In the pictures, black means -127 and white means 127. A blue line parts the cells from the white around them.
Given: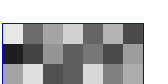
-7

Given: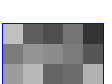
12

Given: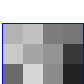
36

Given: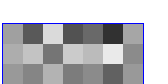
59

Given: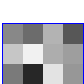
113

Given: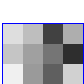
32

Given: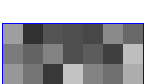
-35

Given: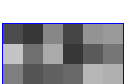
-72

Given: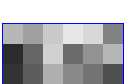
-20
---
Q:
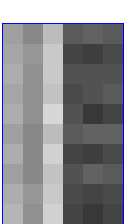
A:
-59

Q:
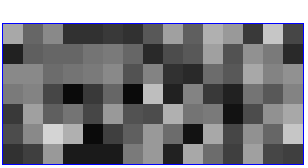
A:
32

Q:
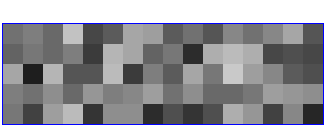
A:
-62

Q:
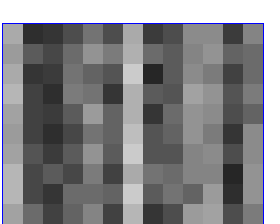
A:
34

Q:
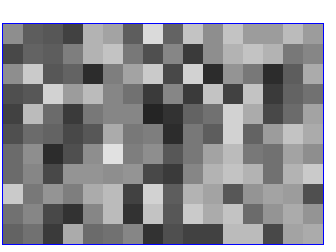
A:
-55

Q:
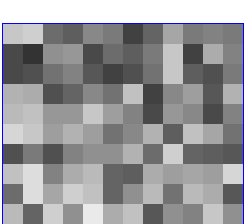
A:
2

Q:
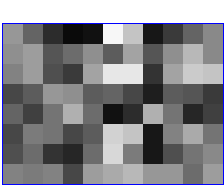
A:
23
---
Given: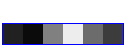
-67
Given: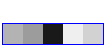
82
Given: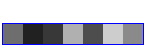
10
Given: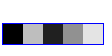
100
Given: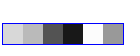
25
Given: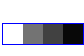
-119
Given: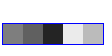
59
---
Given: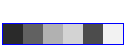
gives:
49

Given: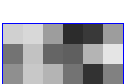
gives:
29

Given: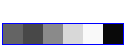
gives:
10

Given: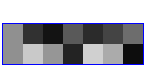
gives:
-108

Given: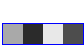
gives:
104

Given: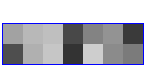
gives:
63

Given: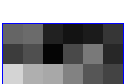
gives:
-94

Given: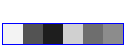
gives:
-97

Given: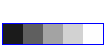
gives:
35

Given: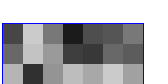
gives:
-7
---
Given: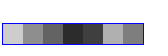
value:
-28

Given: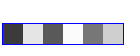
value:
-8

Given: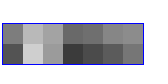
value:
-44

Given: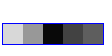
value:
-33

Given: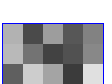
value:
-53

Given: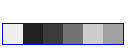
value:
-12

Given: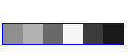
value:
-21

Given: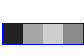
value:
37

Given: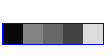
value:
-24
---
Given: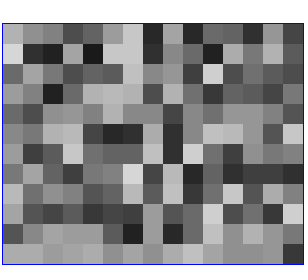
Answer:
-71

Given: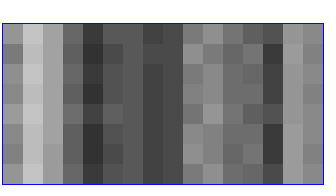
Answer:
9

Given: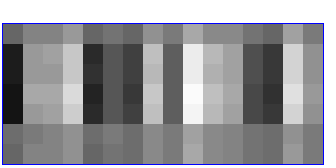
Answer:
-5

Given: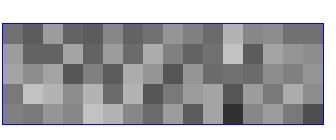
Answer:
-49

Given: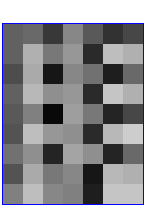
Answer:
69
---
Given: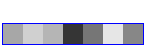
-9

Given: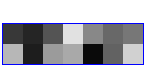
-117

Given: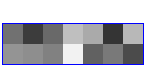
-30

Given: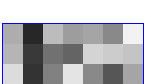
9

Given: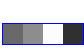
13

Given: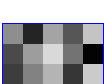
52

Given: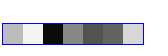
-45

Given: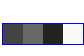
-24
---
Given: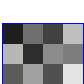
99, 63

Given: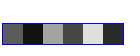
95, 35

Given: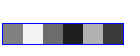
115, 49

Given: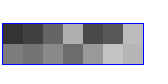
67, 60

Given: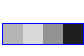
90, 53

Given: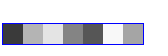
120, 100

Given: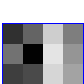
100, 86

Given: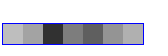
62, 48
